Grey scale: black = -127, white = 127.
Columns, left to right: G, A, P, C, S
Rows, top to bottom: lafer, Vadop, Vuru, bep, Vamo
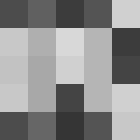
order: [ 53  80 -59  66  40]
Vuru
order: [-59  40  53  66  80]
Vuru
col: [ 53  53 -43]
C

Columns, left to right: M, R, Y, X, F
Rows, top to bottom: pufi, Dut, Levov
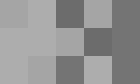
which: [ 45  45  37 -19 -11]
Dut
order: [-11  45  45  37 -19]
Dut
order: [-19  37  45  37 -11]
pufi
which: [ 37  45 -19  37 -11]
pufi
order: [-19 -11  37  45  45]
Dut
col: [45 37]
R

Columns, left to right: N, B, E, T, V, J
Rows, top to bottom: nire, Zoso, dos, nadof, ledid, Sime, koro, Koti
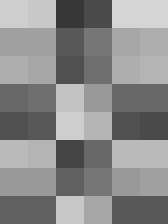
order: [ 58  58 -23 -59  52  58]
Sime
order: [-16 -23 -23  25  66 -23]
nadof
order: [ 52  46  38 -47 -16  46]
dos
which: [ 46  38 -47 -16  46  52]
dos
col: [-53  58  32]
J
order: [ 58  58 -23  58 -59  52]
Sime

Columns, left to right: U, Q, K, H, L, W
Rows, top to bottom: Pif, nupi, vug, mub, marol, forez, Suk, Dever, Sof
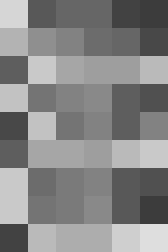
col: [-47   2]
W
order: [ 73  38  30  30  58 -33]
vug
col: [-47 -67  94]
W
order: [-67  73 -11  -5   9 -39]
Dever
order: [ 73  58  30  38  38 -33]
forez

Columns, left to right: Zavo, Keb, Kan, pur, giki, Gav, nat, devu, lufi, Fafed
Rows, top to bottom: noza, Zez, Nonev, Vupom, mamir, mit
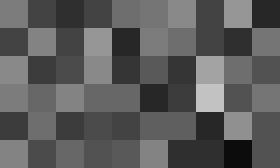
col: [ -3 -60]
Zavo
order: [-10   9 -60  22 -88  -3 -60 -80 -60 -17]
noza

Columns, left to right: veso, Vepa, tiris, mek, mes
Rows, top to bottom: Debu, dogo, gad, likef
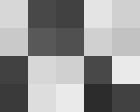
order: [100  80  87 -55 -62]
Debu
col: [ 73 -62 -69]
veso
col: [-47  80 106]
tiris
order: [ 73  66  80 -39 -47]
dogo
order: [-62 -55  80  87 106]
gad

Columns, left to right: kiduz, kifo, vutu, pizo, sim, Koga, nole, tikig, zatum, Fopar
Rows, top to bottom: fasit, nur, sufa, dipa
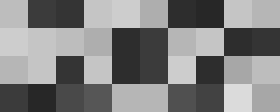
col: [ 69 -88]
kifo
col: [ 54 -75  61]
Fopar
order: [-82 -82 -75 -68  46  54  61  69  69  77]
nur
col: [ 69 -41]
pizo
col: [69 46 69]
pizo
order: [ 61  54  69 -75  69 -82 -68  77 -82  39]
sufa

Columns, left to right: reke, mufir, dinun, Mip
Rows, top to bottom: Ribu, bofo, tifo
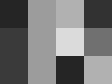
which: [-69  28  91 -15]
bofo
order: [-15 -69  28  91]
bofo
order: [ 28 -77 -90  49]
Ribu
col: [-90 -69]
reke
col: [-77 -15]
Mip

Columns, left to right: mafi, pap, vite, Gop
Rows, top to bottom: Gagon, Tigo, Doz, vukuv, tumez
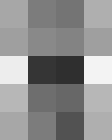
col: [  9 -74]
pap
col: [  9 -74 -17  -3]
pap

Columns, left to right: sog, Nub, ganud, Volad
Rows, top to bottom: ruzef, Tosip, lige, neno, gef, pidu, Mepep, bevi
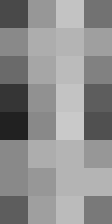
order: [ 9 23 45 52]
pidu
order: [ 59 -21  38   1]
lige
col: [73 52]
ganud
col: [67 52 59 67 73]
ganud
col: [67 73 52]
ganud

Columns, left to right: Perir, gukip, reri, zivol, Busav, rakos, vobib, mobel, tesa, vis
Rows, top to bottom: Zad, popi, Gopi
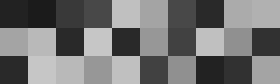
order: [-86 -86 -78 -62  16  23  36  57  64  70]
popi
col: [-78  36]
vis
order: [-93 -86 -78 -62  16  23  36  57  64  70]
Gopi

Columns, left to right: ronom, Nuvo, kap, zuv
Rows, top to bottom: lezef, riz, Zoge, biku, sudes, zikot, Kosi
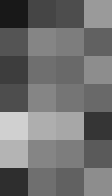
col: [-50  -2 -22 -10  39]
kap
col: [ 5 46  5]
Nuvo
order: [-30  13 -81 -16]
Kosi
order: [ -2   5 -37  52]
zikot

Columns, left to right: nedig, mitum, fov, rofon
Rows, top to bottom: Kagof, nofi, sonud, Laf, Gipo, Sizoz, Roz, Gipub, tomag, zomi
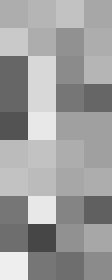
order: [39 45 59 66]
Roz
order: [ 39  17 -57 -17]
tomag
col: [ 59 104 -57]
mitum
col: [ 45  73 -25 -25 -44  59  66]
nedig
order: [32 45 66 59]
Sizoz
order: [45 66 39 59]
Roz

